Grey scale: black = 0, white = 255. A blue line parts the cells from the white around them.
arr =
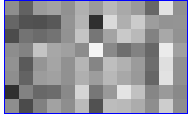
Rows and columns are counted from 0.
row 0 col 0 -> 142
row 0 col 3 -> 162
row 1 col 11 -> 147
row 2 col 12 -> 146
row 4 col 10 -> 109
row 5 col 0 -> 142
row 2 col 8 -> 201
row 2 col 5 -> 196
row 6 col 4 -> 137
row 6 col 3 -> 108
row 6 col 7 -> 153
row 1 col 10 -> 157
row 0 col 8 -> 169
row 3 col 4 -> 160
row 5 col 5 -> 175
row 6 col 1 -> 130
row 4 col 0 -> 146
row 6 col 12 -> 137
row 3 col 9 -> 130
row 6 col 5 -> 213
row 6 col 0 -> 48
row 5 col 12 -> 145
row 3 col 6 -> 244
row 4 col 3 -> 165
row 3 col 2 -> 196
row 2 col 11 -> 168
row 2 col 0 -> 76
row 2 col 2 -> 107
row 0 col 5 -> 176
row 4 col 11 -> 223

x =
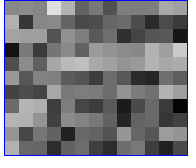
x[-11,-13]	136
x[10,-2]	33
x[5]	[152, 87, 130, 127, 91, 84, 60, 108, 87, 42, 37, 111, 94]
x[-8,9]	136
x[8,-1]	65
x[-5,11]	178
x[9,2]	118
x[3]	[18, 121, 58, 117, 138, 97, 155, 147, 139, 136, 178, 158, 202]
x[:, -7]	[120, 77, 89, 155, 169, 60, 123, 61, 120, 98, 63]
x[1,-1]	59
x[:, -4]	[125, 77, 68, 136, 154, 42, 124, 74, 98, 102, 121]
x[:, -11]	[133, 135, 159, 58, 95, 130, 69, 175, 147, 118, 102]
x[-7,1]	140
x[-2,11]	156
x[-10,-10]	137
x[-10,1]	54
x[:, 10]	[125, 42, 85, 178, 180, 37, 113, 105, 105, 87, 62]
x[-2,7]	83
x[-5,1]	77
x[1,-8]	73
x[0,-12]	139
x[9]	[149, 71, 118, 98, 33, 104, 98, 83, 150, 102, 87, 156, 148]

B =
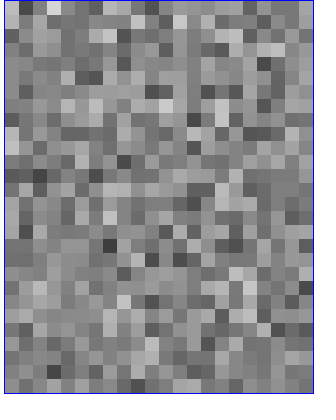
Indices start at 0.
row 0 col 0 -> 188
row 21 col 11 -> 115
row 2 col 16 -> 189
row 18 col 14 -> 164
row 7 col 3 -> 139
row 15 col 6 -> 124
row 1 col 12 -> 199
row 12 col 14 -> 154
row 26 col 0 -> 129
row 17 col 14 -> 142
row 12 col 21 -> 150
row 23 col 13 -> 154
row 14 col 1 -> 114
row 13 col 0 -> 116
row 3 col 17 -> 148
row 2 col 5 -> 125
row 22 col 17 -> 188
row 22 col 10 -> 133
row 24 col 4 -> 123
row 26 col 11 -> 150
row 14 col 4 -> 109
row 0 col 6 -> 96
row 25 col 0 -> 116
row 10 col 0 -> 191
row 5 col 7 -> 171
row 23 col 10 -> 94
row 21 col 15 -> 161
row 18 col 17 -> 121
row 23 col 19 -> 81
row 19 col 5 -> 129
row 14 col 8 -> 132
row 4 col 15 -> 133
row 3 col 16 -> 173
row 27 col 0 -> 142
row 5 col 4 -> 175
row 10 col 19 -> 144
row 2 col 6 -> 171
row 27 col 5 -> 160
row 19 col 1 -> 134
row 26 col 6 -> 99

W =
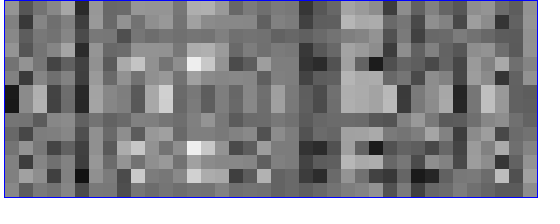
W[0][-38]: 148
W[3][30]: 129
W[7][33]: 118
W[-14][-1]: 146
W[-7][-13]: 170
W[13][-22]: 112
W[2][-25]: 117
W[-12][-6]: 124
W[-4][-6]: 68
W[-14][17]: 123
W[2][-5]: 114
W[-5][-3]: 72
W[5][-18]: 126
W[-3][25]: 169
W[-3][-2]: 98
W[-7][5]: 39
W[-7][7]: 134
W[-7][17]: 136
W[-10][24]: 161
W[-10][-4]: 130
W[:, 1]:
[86, 57, 93, 85, 147, 59, 139, 139, 116, 71, 147, 61, 161, 93]
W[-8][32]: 37
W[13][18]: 113
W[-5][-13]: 162
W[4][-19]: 126
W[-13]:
[129, 57, 133, 111, 128, 62, 153, 105, 146, 114, 143, 152, 115, 161, 139, 136, 136, 135, 96, 129, 124, 65, 94, 95, 182, 169, 172, 105, 118, 73, 143, 130, 72, 158, 140, 53, 98, 149]
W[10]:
[116, 147, 120, 68, 97, 64, 144, 89, 172, 199, 146, 115, 142, 239, 199, 147, 74, 93, 157, 124, 124, 51, 43, 81, 159, 99, 27, 81, 99, 94, 72, 103, 68, 155, 129, 171, 111, 132]
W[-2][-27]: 119
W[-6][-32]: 115
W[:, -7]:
[101, 130, 106, 99, 100, 130, 167, 169, 90, 130, 103, 130, 97, 108]
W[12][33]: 122
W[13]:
[136, 93, 122, 115, 134, 75, 121, 120, 78, 118, 108, 117, 110, 116, 115, 130, 112, 115, 113, 99, 105, 95, 104, 115, 126, 132, 147, 82, 123, 65, 103, 108, 125, 112, 102, 91, 91, 141]
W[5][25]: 170
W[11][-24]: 139
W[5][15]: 134

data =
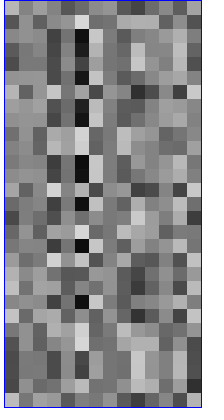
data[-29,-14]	182
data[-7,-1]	195
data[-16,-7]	141
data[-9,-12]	163
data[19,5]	88
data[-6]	[120, 145, 98, 176, 161, 208, 101, 122, 188, 152, 141, 104, 113, 148]
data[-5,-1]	75
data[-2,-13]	144
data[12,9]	119
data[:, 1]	[131, 145, 145, 120, 121, 149, 98, 150, 148, 146, 140, 135, 147, 98, 125, 126, 147, 133, 110, 138, 114, 144, 106, 145, 145, 122, 121, 144, 119]
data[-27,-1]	126
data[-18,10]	131
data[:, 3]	[131, 138, 66, 70, 75, 74, 197, 81, 71, 170, 183, 61, 69, 211, 64, 79, 162, 61, 209, 114, 160, 66, 171, 176, 134, 75, 75, 114, 153]
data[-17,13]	128
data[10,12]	107
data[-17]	[140, 147, 144, 69, 115, 18, 198, 124, 90, 119, 136, 155, 173, 128]
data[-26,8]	103
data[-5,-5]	177
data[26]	[76, 121, 122, 75, 139, 66, 159, 117, 112, 198, 148, 128, 183, 80]
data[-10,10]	112
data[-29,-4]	108
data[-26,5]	29
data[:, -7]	[148, 115, 124, 118, 117, 125, 149, 129, 124, 121, 124, 125, 124, 141, 122, 121, 119, 124, 131, 147, 146, 124, 147, 122, 114, 117, 117, 116, 146]
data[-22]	[158, 150, 161, 81, 107, 33, 187, 129, 92, 90, 131, 159, 154, 135]
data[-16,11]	132
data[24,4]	150
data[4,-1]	80
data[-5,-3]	98
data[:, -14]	[182, 85, 136, 90, 76, 147, 181, 158, 144, 112, 130, 122, 140, 165, 106, 73, 103, 119, 155, 178, 191, 135, 195, 120, 82, 75, 76, 72, 188]
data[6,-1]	201
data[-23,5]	162
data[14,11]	142
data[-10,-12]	158
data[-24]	[147, 149, 150, 74, 113, 22, 195, 125, 90, 107, 136, 157, 167, 131]

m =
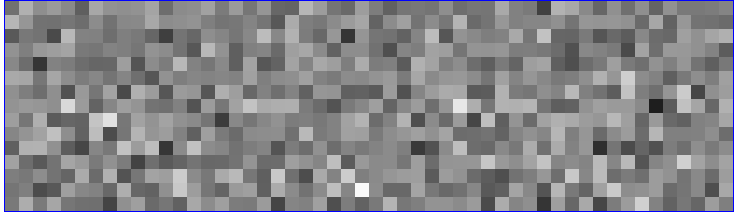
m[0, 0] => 113
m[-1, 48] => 119
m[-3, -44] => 83
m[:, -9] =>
[144, 150, 105, 122, 159, 150, 93, 154, 184, 139, 117, 134, 109, 202, 124]
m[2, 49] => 145
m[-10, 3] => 166
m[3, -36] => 95
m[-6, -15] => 145
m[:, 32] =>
[110, 180, 147, 117, 141, 152, 168, 231, 155, 108, 190, 149, 146, 113, 139]
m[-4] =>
[162, 109, 89, 115, 165, 154, 122, 145, 124, 67, 111, 90, 100, 116, 104, 105, 115, 148, 107, 108, 159, 146, 133, 190, 91, 153, 138, 139, 118, 158, 108, 148, 149, 150, 198, 153, 142, 163, 195, 133, 140, 132, 186, 134, 185, 85, 133, 144, 208, 163, 141, 163]
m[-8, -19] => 174
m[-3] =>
[126, 120, 141, 115, 101, 171, 107, 177, 83, 119, 163, 158, 204, 139, 120, 170, 185, 119, 95, 201, 112, 77, 170, 131, 204, 127, 138, 150, 156, 158, 91, 156, 146, 107, 93, 79, 114, 126, 151, 110, 200, 135, 187, 109, 123, 111, 156, 146, 116, 137, 107, 157]
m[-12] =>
[146, 127, 152, 158, 164, 121, 118, 131, 127, 118, 147, 140, 115, 87, 184, 146, 95, 128, 133, 106, 159, 167, 139, 98, 141, 141, 113, 79, 133, 126, 162, 158, 117, 148, 147, 150, 125, 126, 120, 108, 81, 136, 130, 122, 74, 163, 110, 153, 152, 145, 131, 92]
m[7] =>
[147, 153, 150, 143, 217, 155, 99, 134, 158, 148, 115, 112, 129, 83, 156, 119, 162, 195, 170, 174, 175, 123, 107, 83, 122, 135, 159, 100, 136, 156, 110, 149, 231, 174, 118, 178, 176, 181, 117, 94, 98, 146, 160, 154, 154, 138, 30, 91, 193, 165, 103, 177]
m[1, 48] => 151
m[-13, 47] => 104
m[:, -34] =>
[149, 117, 188, 133, 87, 127, 130, 170, 135, 141, 132, 107, 95, 96, 155]
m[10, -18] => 105
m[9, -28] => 161
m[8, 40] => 170
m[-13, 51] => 176
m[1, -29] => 139
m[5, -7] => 140
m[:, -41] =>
[109, 140, 63, 140, 124, 146, 86, 112, 163, 157, 54, 90, 158, 144, 118]
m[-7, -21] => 106
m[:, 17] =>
[118, 132, 136, 128, 163, 161, 103, 195, 118, 139, 125, 148, 119, 159, 122]
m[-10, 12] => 126
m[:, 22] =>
[156, 120, 104, 139, 168, 130, 150, 107, 120, 122, 145, 133, 170, 139, 160]
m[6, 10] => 156
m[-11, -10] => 121
